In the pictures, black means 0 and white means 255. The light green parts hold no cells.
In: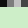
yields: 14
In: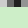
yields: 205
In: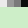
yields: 235
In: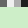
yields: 101
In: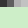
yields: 52
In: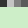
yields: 50
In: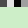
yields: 74
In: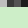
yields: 190
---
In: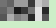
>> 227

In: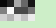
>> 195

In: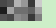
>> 57

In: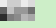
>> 182

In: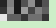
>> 112

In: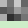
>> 75
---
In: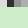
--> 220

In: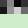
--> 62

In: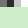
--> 115

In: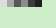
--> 221

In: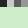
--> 36

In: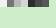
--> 241

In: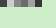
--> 68
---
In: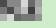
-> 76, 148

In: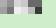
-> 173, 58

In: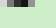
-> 214, 148

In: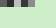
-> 97, 140

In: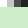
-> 253, 34

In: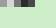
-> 157, 73

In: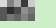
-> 217, 101
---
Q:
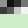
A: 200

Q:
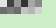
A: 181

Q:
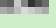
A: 187

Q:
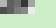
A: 136

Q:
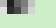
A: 139

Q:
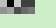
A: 106

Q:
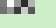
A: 204
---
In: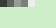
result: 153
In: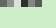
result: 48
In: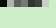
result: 51
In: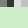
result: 53
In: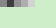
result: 147
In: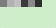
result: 58
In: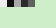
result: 169
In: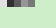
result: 92
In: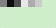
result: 231
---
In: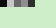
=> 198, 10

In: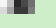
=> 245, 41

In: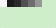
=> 246, 27

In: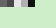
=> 231, 16

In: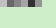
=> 192, 50

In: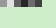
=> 225, 38

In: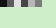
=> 225, 16

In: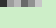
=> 199, 48

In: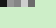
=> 206, 22
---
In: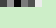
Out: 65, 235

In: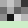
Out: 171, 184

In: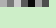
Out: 176, 77

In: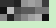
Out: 48, 18

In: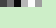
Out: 67, 158

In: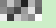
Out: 128, 252
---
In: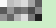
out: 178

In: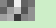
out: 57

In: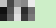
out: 223

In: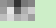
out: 175

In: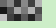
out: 34

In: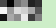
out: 140

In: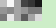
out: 164
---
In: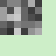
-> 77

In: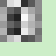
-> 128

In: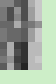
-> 92

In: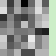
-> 154

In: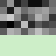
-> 92

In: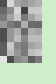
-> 228

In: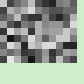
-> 68

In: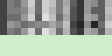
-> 66
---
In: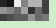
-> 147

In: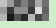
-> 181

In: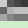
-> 134

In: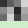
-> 211

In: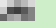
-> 172

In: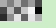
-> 100
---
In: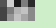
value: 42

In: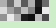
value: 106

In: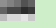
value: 98

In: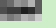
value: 92

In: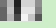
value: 143

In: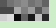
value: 99

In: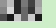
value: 160

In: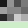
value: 121
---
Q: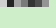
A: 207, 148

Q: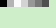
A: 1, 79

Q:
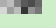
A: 173, 118

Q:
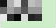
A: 21, 46

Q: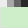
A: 237, 40

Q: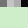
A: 115, 9

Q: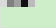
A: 218, 187

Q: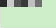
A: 43, 111

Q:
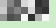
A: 189, 247
